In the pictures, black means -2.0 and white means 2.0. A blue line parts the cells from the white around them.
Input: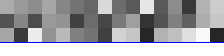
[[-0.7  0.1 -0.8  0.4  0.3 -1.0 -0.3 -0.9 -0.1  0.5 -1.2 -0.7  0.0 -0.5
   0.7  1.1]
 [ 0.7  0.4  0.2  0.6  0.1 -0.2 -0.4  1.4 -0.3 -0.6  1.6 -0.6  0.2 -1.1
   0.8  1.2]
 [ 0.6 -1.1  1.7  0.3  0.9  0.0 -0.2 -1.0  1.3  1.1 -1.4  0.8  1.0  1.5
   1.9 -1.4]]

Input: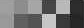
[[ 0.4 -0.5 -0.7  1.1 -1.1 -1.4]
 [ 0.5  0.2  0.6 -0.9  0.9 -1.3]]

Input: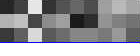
[[ 0.8  1.0 -0.9  0.2  0.5 -1.6 -1.3  0.3  0.0 -0.2]
 [-1.1 -0.5  1.4 -0.6 -0.3  0.1  0.1 -0.1  0.4 -0.5]
 [-1.4 -1.0  1.6 -1.2 -0.7 -0.4 -0.8  0.5  0.9  0.6]]

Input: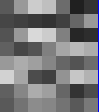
[[-0.9 -1.0 -1.1 -1.2 -1.0 -0.4  0.4]
 [ 1.3  0.6 -0.8 -1.0  0.3  1.1  0.8]
 [-0.5 -0.9 -0.7  0.0  0.6  0.9  0.7]
 [-0.6 -0.2  0.2  0.1 -0.2 -0.6 -0.1]
 [ 0.4  0.7  0.5  0.1 -0.4 -0.7 -0.3]
 [-0.5  0.1  0.7  0.5 -0.4 -1.2 -0.8]
 [-0.6  0.4  1.2  1.0 -0.3 -1.5 -1.2]
 [-0.7  0.4  1.4  1.2  0.0 -1.4 -1.3]]

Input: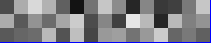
[[-0.6 -0.4 -0.3  0.9 -0.7  1.0 -0.9  0.4  0.5 -0.2  0.4  1.2 -0.4 -0.1
  -0.5]
 [ 0.7 -0.6  0.3 -0.3  0.6  1.2 -0.8  0.1 -1.0  1.6  0.9 -1.4  0.9  0.0
   0.3]
 [-0.8  0.7  1.4  0.8 -0.5 -1.7 -0.2  1.1  0.2 -1.4  0.1 -1.1 -1.0 -0.1
   1.1]]

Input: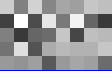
[[-1.0  2.0 -0.8  1.6 -0.1  1.8 -0.4 -1.1]
 [-0.2  1.5 -0.7  0.7  0.9  0.8  0.8  1.1]
 [ 0.0 -1.1 -0.4 -0.3  1.1 -0.9  1.0  0.9]
 [ 0.4  0.3  0.5 -0.6  0.4  0.6  0.5 -0.3]
 [ 1.2  0.0  1.3  0.1  0.6  0.5  1.1  1.0]]

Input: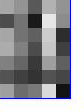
[[-0.8 -0.2 -1.6  1.6  0.2]
 [-0.7 -1.0 -1.2 -0.7 -0.9]
 [ 0.0 -0.4 -1.1  0.5 -0.5]
 [ 0.7  0.0 -0.8  1.1 -1.0]
 [ 0.6  0.3 -0.6  0.8  0.3]
 [ 0.6 -0.2 -0.5  1.2 -1.3]
 [ 0.5 -0.3 -0.1  1.4 -1.7]]

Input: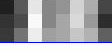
[[-1.5 -0.6  1.6  0.1  0.3  1.3  0.7 -0.9]
 [-1.1 -0.2  1.7  0.5  0.6  1.1  0.8 -0.5]
 [-1.2 -0.8  1.9  0.1  0.6  1.4  0.4 -1.3]]
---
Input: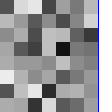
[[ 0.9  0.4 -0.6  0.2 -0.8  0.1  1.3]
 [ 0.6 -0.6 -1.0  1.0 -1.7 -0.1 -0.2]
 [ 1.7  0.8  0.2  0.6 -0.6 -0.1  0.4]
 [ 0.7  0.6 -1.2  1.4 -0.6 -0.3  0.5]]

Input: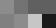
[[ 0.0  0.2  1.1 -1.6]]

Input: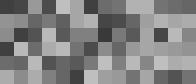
[[ 0.3  0.2 -0.4 -0.1 -0.5  0.6  0.8 -0.9 -0.8 -0.4  0.5  0.8  0.6  0.7]
 [-1.0  0.9 -0.3  0.7  0.9 -0.2 -0.8  0.2 -0.4  0.4  0.6  0.5  0.4  0.3]
 [ 0.7  0.2  0.7  0.0 -0.4 -1.0  1.0  0.5  0.4 -0.2  0.6 -0.4 -0.7 -0.2]]

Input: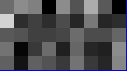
[[ 1.3 -1.3 -1.0 -1.3 -0.8 -1.4 -0.1 -1.4 -1.3]
 [-0.2 -1.9 -1.1 -0.3 -1.5 -0.4 -1.4 -1.5  0.2]]

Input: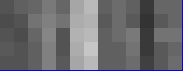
[[-0.8 -0.7 -0.2  0.0 -0.2  0.7  0.8 -0.6 -0.3 -0.6 -1.2 -0.6 -0.4]
 [-0.6 -0.7 -0.5  0.0 -0.7  0.7  1.1 -0.5 -0.5 -0.2 -1.1 -0.6 -0.4]]

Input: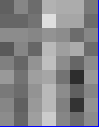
[[-0.4 -0.4 -0.2  1.5  0.6  0.6 -0.3]
 [-0.6  0.1 -0.4  0.9  0.5  0.7 -0.3]
 [ 0.4 -0.2  0.5  0.6 -0.2 -1.3  0.4]
 [ 0.1 -0.5  0.4  0.9  0.0 -1.2  0.3]]

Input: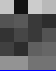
[[-0.7 -0.6 -1.1 -1.3]
 [-1.0 -1.3 -0.5 -0.4]]
